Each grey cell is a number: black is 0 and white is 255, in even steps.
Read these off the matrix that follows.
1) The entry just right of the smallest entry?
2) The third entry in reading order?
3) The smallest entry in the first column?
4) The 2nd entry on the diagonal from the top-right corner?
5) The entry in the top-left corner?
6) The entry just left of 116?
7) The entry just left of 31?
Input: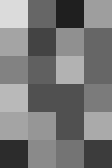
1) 158
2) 31
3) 44
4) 144
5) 219
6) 138
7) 102

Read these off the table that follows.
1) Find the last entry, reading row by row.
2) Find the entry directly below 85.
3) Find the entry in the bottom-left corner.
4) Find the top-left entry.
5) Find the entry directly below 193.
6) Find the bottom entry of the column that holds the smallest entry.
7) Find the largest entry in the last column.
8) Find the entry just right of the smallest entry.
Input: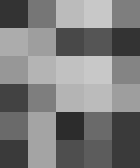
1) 58
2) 200
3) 58
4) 51
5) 180
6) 78
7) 158
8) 106

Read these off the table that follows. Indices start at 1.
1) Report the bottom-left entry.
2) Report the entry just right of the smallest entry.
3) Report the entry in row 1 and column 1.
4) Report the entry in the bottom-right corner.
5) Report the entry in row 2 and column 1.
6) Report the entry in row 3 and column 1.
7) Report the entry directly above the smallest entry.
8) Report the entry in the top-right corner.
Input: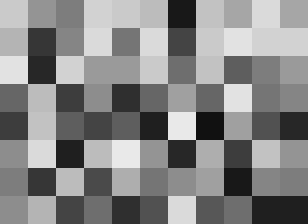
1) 141
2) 160
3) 202
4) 31
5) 180
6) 226
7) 102
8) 166

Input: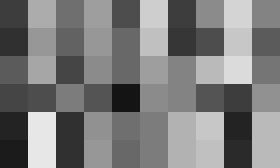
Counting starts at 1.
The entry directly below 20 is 111
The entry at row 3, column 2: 166
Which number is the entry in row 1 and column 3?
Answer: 111
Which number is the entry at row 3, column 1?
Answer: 91
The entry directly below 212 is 199
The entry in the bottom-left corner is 27
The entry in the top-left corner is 61
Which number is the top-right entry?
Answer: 131
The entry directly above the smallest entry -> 104
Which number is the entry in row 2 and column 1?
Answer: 48
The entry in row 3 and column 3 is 69
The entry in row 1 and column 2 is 172
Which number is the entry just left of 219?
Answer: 186
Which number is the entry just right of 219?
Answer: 117
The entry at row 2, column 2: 151

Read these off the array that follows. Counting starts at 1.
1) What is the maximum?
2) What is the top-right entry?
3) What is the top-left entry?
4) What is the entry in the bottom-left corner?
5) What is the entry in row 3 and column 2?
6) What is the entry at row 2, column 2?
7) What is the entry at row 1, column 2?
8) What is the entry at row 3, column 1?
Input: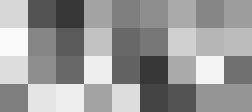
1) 250
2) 157
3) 215
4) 126
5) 142
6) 134
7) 83
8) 221
